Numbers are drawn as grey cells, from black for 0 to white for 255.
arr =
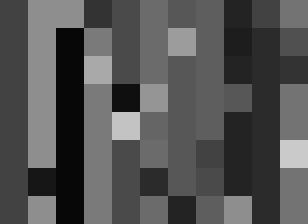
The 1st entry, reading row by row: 66
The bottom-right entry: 115
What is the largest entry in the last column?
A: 202
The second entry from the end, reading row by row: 43
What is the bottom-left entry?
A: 66
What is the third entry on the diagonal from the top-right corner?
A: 35
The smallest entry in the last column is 51
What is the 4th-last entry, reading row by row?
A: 94
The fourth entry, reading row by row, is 51
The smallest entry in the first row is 35
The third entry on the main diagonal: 7
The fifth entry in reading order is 74
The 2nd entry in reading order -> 142
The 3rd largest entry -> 169
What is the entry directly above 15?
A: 74
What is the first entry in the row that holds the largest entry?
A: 66
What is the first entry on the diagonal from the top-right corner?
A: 115
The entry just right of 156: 94
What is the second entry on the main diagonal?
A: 142

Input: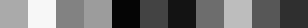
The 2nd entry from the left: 247
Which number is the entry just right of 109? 189
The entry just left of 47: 87

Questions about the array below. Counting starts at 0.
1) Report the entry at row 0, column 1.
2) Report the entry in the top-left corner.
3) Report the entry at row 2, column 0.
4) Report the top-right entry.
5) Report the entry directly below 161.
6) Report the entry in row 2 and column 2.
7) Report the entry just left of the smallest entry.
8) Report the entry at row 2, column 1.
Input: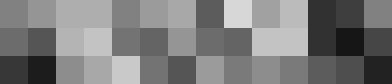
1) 149
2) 129
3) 55
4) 129
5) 195
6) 141
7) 49
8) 28

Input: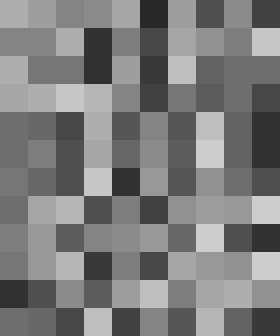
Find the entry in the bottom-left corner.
110
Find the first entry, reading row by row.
174
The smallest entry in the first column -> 49
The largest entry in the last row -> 190
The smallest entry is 41
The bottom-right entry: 57
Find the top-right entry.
65
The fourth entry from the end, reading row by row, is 86
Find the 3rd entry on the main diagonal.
118
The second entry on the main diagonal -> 132
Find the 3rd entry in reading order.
132
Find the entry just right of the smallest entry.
158
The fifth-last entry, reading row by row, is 132

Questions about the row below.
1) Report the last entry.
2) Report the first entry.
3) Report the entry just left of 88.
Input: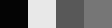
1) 118
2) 4
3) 232

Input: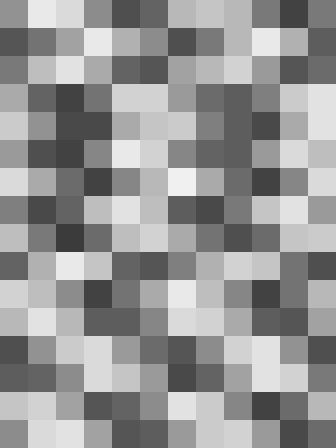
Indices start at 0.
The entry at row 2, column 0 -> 121
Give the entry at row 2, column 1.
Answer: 190
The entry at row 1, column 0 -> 85
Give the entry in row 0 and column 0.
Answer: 146
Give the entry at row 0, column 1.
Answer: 233
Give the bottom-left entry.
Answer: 140
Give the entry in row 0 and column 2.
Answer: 218
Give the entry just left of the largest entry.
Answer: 184
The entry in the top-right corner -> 121
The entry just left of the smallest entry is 121
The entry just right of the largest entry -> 170
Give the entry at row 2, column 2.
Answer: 226
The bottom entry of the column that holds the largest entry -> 154
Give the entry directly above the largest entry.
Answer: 134
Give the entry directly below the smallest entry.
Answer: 233
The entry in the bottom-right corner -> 107
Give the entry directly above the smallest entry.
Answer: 99
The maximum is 240

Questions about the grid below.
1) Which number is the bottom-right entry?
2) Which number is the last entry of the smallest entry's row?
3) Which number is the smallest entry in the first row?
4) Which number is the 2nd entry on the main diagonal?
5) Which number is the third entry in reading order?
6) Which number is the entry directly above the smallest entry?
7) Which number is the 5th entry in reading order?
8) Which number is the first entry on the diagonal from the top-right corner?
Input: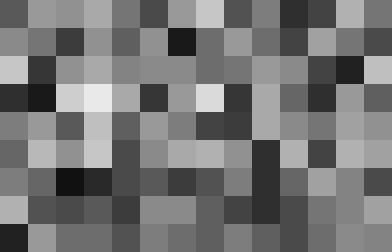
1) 131
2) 74
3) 47
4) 117
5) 145
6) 145
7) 117
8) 117

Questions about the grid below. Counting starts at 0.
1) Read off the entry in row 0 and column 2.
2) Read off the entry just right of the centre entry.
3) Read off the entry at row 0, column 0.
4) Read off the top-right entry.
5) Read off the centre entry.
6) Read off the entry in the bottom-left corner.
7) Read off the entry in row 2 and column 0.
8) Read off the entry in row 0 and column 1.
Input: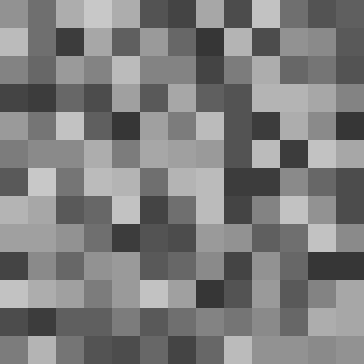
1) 173
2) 187
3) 146
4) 95
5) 180
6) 124
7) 131
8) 111

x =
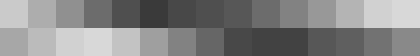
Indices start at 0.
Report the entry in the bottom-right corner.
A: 137
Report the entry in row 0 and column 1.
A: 173
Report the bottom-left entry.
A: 167
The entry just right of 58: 72
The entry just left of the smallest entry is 79

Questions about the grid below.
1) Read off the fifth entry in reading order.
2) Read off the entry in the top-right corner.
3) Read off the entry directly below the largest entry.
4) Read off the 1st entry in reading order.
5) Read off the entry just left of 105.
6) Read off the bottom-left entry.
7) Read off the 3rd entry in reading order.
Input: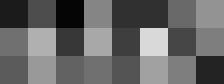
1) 48
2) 147
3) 161
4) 27
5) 48
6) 91
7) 5
